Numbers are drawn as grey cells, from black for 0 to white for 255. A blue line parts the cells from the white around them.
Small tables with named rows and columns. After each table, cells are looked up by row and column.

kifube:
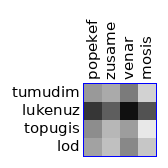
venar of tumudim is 123
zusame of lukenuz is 94
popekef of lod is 162
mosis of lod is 198
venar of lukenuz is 16
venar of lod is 136
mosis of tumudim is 210
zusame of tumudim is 170
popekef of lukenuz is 54
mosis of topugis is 232

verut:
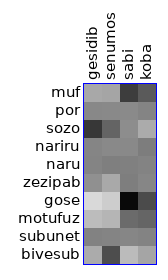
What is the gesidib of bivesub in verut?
171
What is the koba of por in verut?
132
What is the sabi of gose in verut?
9
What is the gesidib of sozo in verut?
55
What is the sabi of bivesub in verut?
187
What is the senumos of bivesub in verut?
77
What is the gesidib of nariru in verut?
133
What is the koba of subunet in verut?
131
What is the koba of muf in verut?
90
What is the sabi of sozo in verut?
141
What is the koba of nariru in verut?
125
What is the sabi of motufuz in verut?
107
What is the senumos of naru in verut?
127
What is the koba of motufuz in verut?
101
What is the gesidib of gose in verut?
217
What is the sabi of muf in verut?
61
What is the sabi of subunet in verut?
134
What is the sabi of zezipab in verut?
126
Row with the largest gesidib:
gose

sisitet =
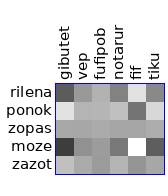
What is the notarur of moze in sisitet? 120
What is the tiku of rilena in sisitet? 137
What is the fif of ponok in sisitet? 116
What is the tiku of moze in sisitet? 94
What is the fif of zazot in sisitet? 149
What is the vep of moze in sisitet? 145
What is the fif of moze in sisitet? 255
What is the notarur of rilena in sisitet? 130
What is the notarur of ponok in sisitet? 192

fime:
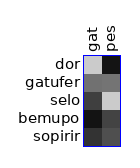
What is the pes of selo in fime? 203
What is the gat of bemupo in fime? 19
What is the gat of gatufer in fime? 113
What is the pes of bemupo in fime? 67
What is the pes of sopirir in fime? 79
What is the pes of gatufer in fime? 116
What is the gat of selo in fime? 63
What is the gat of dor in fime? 203
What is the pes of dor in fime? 20
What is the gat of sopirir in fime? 51

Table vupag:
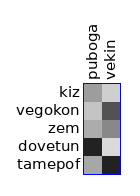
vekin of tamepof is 34
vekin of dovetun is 218
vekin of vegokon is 82
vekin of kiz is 207
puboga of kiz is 157
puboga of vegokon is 196
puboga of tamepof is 167
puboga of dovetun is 34
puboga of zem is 172
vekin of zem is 136

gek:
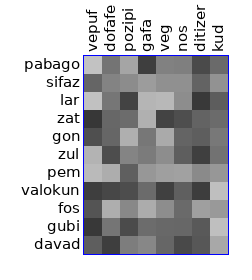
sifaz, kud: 146
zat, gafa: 176
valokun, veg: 64
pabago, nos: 127
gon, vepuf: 79
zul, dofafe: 77
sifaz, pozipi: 140
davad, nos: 73
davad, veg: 102
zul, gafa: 123
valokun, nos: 95
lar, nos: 141
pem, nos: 161
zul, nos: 94
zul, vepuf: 179
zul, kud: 114
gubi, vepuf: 56
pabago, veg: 129

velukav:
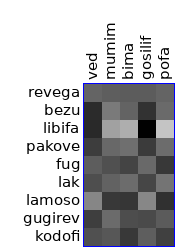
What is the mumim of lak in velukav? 98
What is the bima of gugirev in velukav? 77
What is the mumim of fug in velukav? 80
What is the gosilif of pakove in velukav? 59
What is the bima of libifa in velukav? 174
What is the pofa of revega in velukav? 100
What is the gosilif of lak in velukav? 70
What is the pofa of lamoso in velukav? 48
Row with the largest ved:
lamoso

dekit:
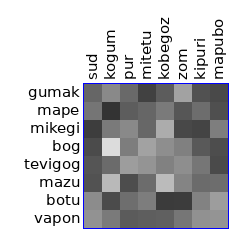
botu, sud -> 140
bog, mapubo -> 77
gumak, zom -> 162
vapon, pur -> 91
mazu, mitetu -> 108
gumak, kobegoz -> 92
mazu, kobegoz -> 187
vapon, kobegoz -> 96
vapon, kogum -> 122
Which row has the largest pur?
tevigog

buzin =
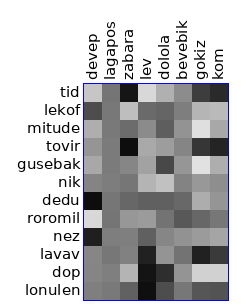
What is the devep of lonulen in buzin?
127
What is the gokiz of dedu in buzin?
173
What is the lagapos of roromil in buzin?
117
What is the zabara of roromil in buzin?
151
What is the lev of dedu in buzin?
96
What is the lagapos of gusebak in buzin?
123
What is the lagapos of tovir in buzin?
123
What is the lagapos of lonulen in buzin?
121
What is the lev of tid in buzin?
216
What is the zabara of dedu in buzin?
103
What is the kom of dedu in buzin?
149
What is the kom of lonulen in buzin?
83
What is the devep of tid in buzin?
198
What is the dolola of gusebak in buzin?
72
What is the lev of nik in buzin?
180
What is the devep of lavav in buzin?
134
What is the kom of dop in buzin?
209
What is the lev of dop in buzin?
20
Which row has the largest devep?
roromil

